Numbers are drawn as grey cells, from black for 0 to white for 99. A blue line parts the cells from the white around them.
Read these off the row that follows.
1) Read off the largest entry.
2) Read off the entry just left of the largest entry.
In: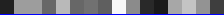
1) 96
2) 37

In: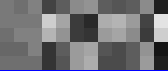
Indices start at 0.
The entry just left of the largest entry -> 26
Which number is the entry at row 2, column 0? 43
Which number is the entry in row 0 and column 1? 43
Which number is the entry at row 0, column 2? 50
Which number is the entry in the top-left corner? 47
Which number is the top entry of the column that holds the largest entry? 12
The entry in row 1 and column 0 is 47
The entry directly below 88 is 80
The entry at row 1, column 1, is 47
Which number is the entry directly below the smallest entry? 12
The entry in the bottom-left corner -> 43

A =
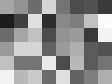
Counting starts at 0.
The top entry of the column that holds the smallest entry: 64
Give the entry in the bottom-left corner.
94
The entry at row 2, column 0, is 42
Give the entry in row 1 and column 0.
11
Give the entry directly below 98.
94
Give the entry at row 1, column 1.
25
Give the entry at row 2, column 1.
64
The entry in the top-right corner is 22
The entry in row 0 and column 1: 57
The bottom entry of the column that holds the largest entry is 68
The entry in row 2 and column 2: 75
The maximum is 98

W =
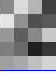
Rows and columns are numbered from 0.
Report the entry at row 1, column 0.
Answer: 89
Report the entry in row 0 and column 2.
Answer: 70
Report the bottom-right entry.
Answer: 82
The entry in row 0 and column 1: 85
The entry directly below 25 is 34
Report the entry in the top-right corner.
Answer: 25

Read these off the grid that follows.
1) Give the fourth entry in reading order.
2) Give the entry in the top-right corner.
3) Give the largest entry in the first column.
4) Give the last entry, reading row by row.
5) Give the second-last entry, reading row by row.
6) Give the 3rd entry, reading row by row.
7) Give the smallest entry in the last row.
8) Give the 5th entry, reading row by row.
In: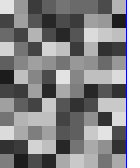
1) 37
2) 70
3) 88
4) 66
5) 45
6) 23
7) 11
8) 45

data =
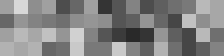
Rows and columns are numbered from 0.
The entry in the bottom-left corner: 69
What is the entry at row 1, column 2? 51
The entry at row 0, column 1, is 84
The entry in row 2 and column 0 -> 62
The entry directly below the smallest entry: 51
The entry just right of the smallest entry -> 20
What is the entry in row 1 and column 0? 40
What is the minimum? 16
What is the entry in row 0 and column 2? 55
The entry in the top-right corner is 65
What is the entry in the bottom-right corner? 51
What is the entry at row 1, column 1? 58
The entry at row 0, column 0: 62
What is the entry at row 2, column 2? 65

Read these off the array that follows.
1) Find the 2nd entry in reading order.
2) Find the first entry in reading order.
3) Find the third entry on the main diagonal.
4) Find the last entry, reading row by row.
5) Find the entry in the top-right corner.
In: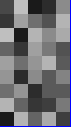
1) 74
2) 28
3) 70
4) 24
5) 54
